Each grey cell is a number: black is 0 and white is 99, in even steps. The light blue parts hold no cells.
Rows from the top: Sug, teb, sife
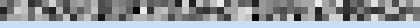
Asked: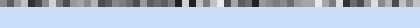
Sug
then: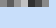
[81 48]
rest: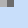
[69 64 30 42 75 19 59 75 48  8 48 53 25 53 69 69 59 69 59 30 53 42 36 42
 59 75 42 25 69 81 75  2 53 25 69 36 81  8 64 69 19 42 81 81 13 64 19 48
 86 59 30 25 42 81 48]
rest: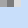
[19 42 30 59 86 53 69 30 75 53 75]
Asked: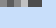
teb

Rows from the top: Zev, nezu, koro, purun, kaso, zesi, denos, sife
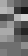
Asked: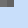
sife
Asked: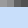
zesi
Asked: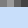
purun
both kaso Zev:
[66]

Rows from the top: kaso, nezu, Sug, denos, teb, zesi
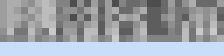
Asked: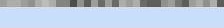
Sug
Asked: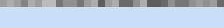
nezu
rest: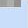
[67 36]

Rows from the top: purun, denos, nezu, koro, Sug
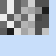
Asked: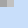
Sug
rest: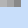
[11]
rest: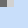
[26 31]
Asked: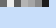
denos
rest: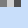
[31]
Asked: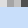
Sug

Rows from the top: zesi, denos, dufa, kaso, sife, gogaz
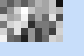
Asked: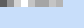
denos
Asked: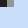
gogaz
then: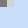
[88 82]
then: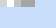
[76 70]
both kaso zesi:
[76]
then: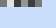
[24 82]
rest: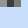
[24 82]

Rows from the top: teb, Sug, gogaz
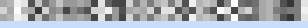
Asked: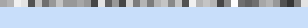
gogaz
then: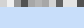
[53 32]
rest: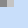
[32 93 70 76 70 27 53 98 43 38 43 65 70 59 32 21 48 88]
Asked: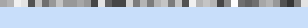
teb
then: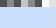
[27 70]

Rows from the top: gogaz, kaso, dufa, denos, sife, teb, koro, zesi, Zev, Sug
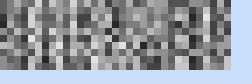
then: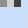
[49 43]
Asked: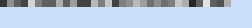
dufa
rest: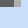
[37 61 26 26 72 49 77 26 49 55 72 61 43 55 43 49 77 67 15 37 88 37 32 67]
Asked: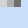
denos

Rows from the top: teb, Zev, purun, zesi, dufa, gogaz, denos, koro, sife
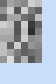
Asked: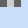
denos
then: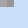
[53 80]
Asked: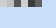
zesi
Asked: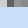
denos
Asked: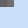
koro
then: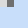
[69 33]
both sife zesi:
[33]

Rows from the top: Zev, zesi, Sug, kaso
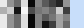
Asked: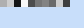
zesi
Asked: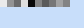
Sug

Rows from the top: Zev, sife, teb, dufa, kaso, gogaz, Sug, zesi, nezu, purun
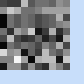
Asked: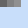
dufa
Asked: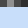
purun
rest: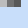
[56]
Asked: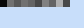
Sug
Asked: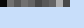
teb

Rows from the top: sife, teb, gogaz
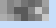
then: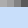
[45 51]
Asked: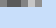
teb
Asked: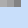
gogaz
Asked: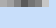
gogaz
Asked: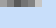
gogaz

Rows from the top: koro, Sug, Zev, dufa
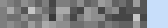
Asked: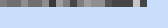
Zev
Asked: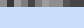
Zev
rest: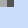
[27 61 55 27 49 55 27 33 33 33]
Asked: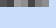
Sug
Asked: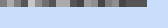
Sug

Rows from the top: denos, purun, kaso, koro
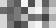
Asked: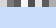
denos
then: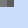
[95 31]
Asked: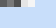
purun
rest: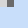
[47 72 41 47 26 67]
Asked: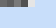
purun
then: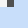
[89 36]

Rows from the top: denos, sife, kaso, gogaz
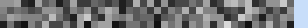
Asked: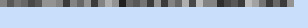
sife
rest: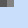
[12]
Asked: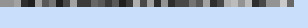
denos
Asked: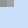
denos
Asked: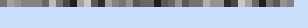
kaso
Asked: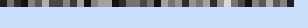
gogaz

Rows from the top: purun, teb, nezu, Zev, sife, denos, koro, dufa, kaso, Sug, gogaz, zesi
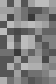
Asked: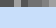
gogaz
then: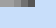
[33 44]
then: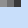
[50 50]
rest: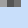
[44 50 62]
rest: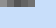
[50]
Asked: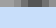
teb

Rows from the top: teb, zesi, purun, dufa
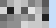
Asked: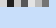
zesi
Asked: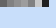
purun
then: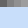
[50 78]
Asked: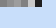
purun
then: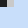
[34 88]
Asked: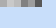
teb

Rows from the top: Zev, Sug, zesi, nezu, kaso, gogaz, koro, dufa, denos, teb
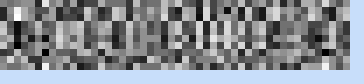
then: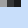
[62 73]
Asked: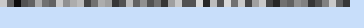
kaso
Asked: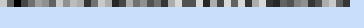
koro
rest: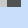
[84 15 73 32 84 44 78 27 62 78 27 15 44 38 56 50 21 32 50 78 38 21]
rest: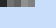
[21 32 50 78 38 21]

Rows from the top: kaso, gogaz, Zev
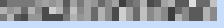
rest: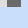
[75]
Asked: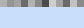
Zev

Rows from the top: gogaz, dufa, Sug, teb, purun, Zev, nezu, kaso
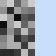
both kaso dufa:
[17]
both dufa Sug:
[62]
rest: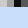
[28]
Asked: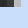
kaso
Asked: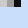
Sug
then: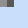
[73 39]

